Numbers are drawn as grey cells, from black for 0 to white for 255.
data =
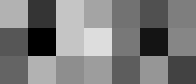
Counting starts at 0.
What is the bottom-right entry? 66
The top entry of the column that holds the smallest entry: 52
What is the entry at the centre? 221
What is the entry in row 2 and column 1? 178
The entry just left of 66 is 150
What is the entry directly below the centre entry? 157

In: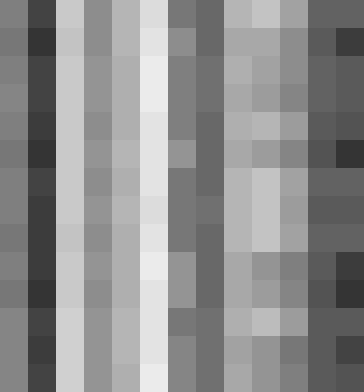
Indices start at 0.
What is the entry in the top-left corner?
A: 127
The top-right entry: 98
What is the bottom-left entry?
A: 133
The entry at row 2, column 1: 67
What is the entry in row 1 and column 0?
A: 119
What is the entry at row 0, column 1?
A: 67
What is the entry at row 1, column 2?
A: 195
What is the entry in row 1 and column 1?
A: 52
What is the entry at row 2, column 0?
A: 127
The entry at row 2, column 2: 201
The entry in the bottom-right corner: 83
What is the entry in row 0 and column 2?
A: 201

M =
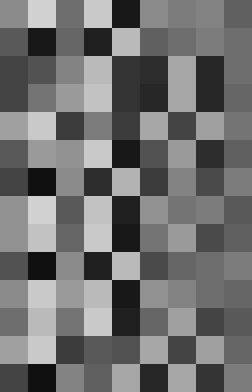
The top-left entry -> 139
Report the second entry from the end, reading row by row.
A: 52
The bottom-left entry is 68
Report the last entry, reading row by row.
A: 124
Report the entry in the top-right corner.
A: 96
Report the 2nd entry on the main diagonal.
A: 24
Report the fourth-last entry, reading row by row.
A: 39
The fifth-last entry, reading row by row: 167
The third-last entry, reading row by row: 167

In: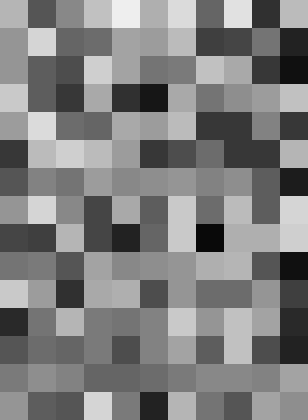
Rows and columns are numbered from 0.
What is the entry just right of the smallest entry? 175
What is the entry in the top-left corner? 181
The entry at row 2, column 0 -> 149
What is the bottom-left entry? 149
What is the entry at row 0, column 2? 136
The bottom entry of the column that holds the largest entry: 122
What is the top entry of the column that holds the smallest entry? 101
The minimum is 9
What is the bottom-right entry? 142
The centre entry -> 93
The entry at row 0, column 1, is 85
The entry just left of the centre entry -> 169
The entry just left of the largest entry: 193
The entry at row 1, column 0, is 149
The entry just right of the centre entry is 201
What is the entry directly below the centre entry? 101

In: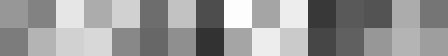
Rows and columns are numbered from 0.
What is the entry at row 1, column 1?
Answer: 180
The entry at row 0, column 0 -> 151
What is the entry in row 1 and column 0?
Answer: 124
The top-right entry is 117
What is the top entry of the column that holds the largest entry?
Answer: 253
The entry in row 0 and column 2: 230
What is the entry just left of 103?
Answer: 136
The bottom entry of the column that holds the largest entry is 165
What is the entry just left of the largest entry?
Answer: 77
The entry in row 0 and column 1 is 130
